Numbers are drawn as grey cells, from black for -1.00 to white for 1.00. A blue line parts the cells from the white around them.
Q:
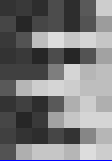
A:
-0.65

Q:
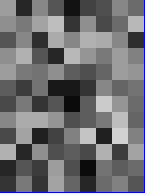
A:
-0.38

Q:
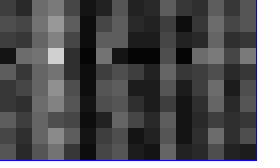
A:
-0.27

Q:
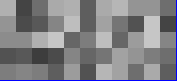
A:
0.16

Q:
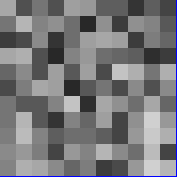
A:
-0.59

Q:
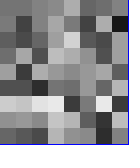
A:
-0.20
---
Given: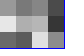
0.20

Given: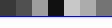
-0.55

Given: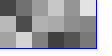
-0.45

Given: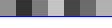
0.13

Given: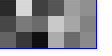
-0.67

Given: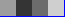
0.23
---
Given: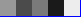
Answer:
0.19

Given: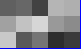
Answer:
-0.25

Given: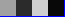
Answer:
0.26

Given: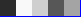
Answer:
-0.66

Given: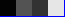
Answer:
-0.98

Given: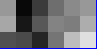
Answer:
0.19

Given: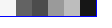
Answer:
0.93
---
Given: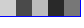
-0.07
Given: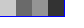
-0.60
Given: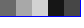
-0.45
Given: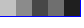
-0.76
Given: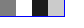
0.59
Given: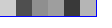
0.42
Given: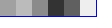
0.87
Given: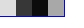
0.32
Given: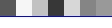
0.20
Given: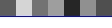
-0.38
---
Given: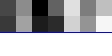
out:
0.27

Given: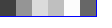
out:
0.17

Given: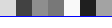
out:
-0.48

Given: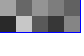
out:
0.56

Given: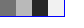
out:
0.45

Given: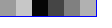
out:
0.56
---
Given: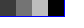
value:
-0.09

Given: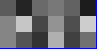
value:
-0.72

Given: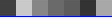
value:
0.58

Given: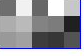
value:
0.89

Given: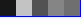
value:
0.53

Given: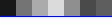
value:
-0.09

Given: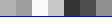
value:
0.23

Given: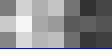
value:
0.64
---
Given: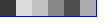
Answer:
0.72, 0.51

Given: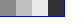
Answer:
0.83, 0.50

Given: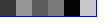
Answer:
0.56, 0.17

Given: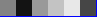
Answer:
0.82, 0.53

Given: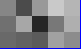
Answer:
0.58, 0.42

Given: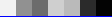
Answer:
0.90, 0.62

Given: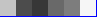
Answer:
0.93, 0.54
